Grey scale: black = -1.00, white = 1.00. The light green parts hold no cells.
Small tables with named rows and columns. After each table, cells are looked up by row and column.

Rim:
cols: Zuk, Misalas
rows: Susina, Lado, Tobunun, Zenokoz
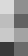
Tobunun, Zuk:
0.58
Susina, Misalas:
0.12
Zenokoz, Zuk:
-0.55
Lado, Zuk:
0.48
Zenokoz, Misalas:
-0.16
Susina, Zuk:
0.71
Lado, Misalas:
-0.23
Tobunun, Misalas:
0.28

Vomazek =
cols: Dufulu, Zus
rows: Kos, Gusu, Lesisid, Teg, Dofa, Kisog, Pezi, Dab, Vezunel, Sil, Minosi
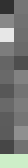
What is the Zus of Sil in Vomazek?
0.12
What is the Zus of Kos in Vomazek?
-0.08
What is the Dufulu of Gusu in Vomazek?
0.07
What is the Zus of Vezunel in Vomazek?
-0.08
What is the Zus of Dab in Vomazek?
-0.03
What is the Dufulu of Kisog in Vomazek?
-0.18
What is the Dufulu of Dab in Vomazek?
-0.18
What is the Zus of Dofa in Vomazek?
-0.39
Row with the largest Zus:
Sil

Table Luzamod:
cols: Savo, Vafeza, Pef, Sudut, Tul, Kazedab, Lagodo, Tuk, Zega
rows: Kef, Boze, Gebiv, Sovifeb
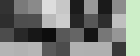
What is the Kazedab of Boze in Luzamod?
-0.71
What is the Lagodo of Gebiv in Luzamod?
-0.84
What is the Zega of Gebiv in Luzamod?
0.18
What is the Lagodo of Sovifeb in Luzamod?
0.38
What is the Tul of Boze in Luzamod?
0.61
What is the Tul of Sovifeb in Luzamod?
-0.40
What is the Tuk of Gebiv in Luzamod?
-0.07
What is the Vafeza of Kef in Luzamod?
-0.04
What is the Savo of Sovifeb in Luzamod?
0.42
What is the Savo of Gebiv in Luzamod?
-0.40

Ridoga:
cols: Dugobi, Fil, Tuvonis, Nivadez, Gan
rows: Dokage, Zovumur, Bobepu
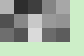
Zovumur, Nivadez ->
0.20
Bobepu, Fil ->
-0.34
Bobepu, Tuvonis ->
0.71
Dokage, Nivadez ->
0.04
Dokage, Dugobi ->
0.42
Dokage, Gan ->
0.31
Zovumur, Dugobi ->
-0.37
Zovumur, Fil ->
0.07
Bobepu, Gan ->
-0.28
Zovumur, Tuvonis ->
0.57
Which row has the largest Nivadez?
Zovumur

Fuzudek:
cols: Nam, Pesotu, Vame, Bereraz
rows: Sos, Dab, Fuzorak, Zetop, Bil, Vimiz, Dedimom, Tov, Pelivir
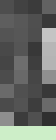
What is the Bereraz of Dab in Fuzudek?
-0.55
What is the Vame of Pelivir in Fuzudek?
-0.37
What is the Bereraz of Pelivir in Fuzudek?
-0.63
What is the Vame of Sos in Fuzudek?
-0.54
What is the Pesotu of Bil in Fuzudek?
-0.14
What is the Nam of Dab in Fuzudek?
-0.26
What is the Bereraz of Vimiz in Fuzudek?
0.12
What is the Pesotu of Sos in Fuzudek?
-0.48
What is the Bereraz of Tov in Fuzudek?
-0.17
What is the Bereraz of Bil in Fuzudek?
0.41
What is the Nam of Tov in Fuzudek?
-0.41
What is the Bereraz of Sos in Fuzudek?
-0.23
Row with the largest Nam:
Pelivir

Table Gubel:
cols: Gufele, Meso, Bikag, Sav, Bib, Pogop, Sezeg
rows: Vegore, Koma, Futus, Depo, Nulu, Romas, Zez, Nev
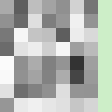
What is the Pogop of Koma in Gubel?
0.88
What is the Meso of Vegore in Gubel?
-0.26
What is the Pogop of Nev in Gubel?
0.55
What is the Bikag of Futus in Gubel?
0.54
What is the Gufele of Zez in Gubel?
0.76
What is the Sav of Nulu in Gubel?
0.00
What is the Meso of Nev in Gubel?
0.83
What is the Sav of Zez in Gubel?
0.13
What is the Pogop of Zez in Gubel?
0.16
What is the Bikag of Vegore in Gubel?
0.49
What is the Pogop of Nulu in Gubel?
-0.60
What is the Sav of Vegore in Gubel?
0.28
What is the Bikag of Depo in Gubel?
0.86
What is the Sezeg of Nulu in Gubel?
0.25
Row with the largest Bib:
Depo

